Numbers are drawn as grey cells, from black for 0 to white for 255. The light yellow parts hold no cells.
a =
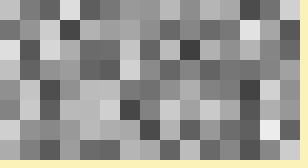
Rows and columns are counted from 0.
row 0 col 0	193
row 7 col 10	105
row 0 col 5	119
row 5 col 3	185
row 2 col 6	196
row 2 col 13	133
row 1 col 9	134
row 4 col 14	144
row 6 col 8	179
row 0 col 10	181
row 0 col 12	76
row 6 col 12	96
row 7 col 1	127
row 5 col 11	169
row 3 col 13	132
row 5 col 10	201
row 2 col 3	173
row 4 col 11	123
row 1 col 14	88
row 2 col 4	107
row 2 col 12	180
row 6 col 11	109
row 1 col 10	107
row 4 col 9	174
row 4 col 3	145
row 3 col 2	146
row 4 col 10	130
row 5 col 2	94
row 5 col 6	71
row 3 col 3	156
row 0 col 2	99
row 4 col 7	113
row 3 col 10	100
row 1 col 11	120

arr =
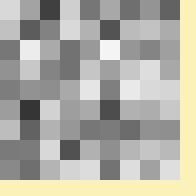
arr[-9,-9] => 216
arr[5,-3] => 177
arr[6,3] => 151
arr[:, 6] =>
[111, 187, 150, 199, 233, 177, 108, 182, 221]
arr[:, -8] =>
[163, 92, 236, 200, 146, 53, 98, 123, 111]
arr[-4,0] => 157
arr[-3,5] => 123
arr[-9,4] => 118
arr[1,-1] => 172
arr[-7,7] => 132
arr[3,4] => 197
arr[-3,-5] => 119
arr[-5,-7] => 142
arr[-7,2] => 170
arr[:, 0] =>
[216, 193, 119, 146, 125, 157, 189, 122, 137]
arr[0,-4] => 168
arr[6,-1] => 143
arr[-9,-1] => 98
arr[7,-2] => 197
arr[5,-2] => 173
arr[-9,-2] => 148
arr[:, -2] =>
[148, 194, 132, 221, 217, 173, 145, 197, 161]
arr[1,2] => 130

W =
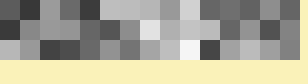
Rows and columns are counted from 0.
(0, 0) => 92
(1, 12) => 147
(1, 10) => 187
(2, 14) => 129
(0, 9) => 209
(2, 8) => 190
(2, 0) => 183
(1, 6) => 141
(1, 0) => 58
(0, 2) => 155
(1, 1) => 136
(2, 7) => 165
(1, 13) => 82
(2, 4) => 105

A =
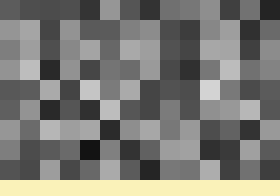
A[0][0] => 92
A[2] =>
[126, 158, 79, 136, 164, 103, 169, 158, 82, 69, 167, 165, 64, 140]
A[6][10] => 77
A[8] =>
[83, 73, 157, 72, 104, 170, 91, 37, 120, 116, 173, 64, 113, 62]
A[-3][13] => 153
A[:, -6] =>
[112, 76, 82, 73, 82, 123, 120, 157, 120]
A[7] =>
[126, 76, 90, 106, 19, 128, 51, 97, 157, 161, 48, 58, 160, 90]
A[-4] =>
[95, 147, 41, 85, 48, 189, 86, 70, 123, 80, 144, 152, 183, 86]
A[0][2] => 76
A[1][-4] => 135
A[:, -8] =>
[85, 128, 169, 108, 170, 86, 142, 51, 91]
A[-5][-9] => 123
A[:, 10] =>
[142, 135, 167, 119, 211, 144, 77, 48, 173]
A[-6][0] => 147
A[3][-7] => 154
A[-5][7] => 69
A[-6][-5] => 48
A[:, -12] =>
[76, 69, 79, 41, 170, 41, 182, 90, 157]
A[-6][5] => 116
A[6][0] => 150
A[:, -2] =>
[114, 48, 64, 113, 75, 183, 51, 160, 113]
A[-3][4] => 167

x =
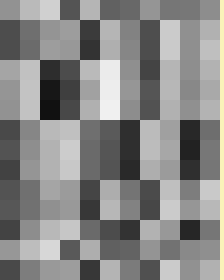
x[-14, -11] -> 146
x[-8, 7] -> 187
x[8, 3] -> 200
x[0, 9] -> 119
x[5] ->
[146, 194, 17, 72, 176, 240, 141, 82, 177, 144, 179]
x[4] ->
[149, 195, 23, 63, 161, 237, 150, 85, 183, 136, 169]
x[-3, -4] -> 178
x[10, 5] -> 183
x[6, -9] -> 185
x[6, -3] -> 160
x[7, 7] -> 188
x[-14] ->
[146, 186, 208, 84, 181, 97, 104, 149, 118, 119, 141]
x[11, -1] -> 118
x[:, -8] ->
[84, 157, 152, 76, 63, 72, 192, 204, 200, 155, 153, 198, 89, 157]
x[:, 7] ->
[149, 78, 77, 68, 85, 82, 187, 188, 174, 75, 71, 178, 148, 80]
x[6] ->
[73, 134, 185, 192, 111, 90, 47, 187, 160, 40, 110]
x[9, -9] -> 165
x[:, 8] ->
[118, 203, 202, 181, 183, 177, 160, 167, 155, 191, 203, 152, 114, 203]
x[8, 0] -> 66
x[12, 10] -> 143
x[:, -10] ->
[186, 111, 107, 193, 195, 194, 134, 142, 149, 112, 113, 141, 189, 125]
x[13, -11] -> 73
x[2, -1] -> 191

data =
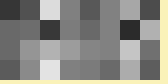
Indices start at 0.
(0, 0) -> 54
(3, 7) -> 93
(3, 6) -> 172
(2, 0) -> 105
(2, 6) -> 197
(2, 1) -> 149
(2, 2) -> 178
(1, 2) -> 56
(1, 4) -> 105
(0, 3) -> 128

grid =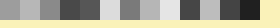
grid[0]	157
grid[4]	86
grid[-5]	229
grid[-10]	73
